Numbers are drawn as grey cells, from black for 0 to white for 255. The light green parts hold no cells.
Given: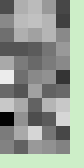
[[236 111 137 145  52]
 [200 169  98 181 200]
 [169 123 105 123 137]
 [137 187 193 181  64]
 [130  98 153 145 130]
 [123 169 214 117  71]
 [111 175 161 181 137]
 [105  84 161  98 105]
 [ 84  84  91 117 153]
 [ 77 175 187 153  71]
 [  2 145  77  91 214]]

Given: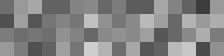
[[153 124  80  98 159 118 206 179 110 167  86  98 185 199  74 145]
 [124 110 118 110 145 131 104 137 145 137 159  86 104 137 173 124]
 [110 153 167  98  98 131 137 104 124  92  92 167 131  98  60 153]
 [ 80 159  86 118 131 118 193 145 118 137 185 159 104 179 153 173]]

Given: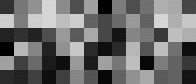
[[205 125 205 213 190 205  98  71 106 153  98 213 175 198]
 [160  63 106  27  14 153  27 160 119 190   7 125  98  56]
 [ 49 119 145 213 139  78 160   1 125  78 112 175 168  71]
 [ 42  34  63  14  63 133  84   7  98 145 168  90  98  20]
 [ 34  49  34  78 153  90 168  71  20 133 119  56 190 175]
 [  1 183 133  34 145 198  42  14  42 183  84 190 112  14]]

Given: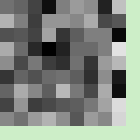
[[178 127  61 149 149 135 171  73  87]
 [171 107  40   1  34 107 107 127 226]
 [141  73 120  61  47 113  53 155 184]
 [135 113 155 178 141  87 155 135 213]
 [113 100  67  14 127 155 141  34 192]
 [100 171 135  94 184 120  73 171  14]
 [ 81  87  67 163  53  94 127 127   8]
 [ 67 149  61  73  87  94 120 163 220]
 [ 53 100  81 107 113  94  47 141  26]]

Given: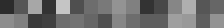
[[141 128  58  64 109 115 102  79 134 109  94  94 159 153  94 147]
 [ 44  86 167  51 197  79 109 121 147 128  51  72 134 175  86 102]]

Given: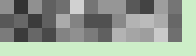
[[144  51 144  96 111 209 117 150 150  88  67 158 117]
 [123  59 103  73 131 144 123  96 179 165 158 202 111]
 [ 88 103  59  96 171 131  80  80 137 179 187 171 103]]

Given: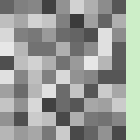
[[231 182 114 114 175 107 140 224  92]
 [224 134 190 128 216 146 134  86  86]
 [216 128 120 154 107 100  79 224 140]
 [196 146 216  65 107  86 167 160 203]
 [190 167 210 196 128  59 160 100 175]
 [182 154 167 120 203  73 100 146  73]
 [160 107 182 224 107 196  86 203 167]
 [146  79 203 190  73 175 120 114 134]
 [100 128 134  65 146 210 175 140  86]
 [ 79 190 210 175 114 154 231 182  92]]

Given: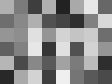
[[182  74 136  89 162 123 188  46]
 [176 123  62 176  34 169 231 103]
 [149 142 224 149 211 196 204 110]
 [110 136 176  81  68  46 129 217]
 [ 96 129 231  54 224  81 211 149]
 [ 40 169 211  62 239 117  89  74]]
